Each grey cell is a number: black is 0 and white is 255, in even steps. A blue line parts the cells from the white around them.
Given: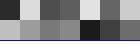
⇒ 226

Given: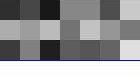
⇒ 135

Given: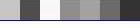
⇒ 162

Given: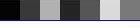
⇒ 86

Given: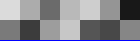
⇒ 206

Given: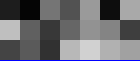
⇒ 154

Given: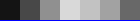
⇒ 194

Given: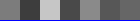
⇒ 138

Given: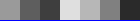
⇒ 183

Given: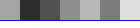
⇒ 184
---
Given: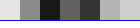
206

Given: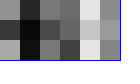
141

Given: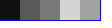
162

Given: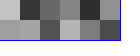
144

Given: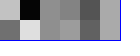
170

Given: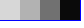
10

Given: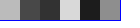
142

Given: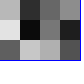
141
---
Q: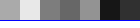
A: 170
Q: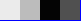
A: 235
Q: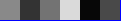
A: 137
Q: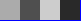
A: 171
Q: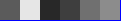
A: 91
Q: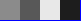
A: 139
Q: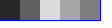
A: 39
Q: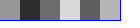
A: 152
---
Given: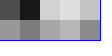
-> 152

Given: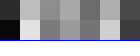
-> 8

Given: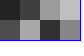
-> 77

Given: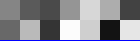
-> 104

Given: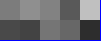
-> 73

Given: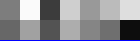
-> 103

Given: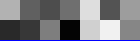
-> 41

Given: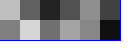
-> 128
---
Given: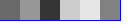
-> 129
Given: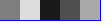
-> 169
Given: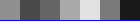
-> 24
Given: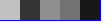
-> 23
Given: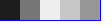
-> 150
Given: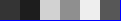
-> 87
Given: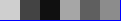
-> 140
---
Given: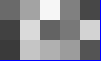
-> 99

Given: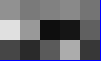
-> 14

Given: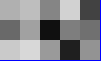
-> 16

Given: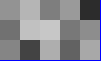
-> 199

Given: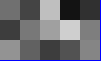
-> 160

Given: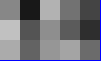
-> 142
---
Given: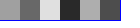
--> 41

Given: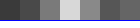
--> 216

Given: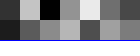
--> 147

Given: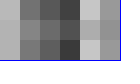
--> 65

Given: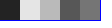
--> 87

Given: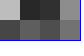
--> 141

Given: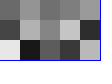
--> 126

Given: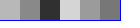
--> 213

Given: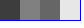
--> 231
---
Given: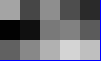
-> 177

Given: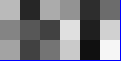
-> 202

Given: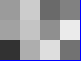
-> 174

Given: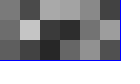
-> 102

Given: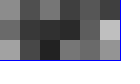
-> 118

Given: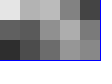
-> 108

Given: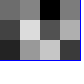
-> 153
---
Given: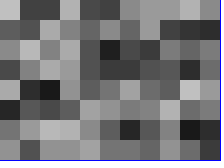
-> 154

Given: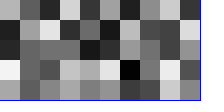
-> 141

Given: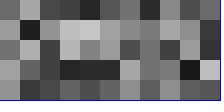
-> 136

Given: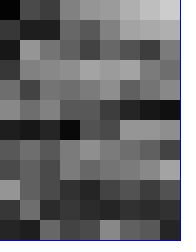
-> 175

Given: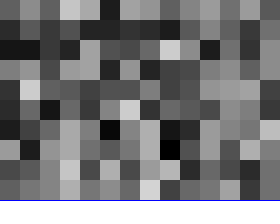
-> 112
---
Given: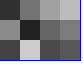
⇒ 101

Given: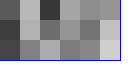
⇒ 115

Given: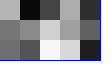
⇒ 159

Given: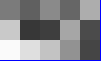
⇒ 166

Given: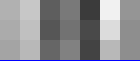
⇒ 220

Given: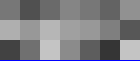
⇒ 127

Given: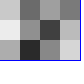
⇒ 64

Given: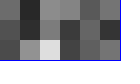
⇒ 101

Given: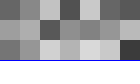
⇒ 150

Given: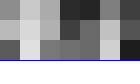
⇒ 193
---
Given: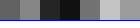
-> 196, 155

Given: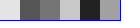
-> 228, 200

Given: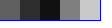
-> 201, 127

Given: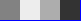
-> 237, 173

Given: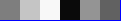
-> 248, 197

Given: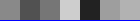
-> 206, 178

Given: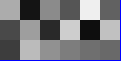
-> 239, 206
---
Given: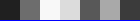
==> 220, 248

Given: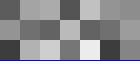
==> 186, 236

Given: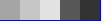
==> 226, 226

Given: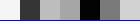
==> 166, 245

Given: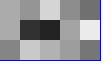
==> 35, 235

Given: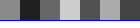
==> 205, 205

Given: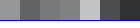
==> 129, 196

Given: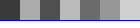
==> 186, 208
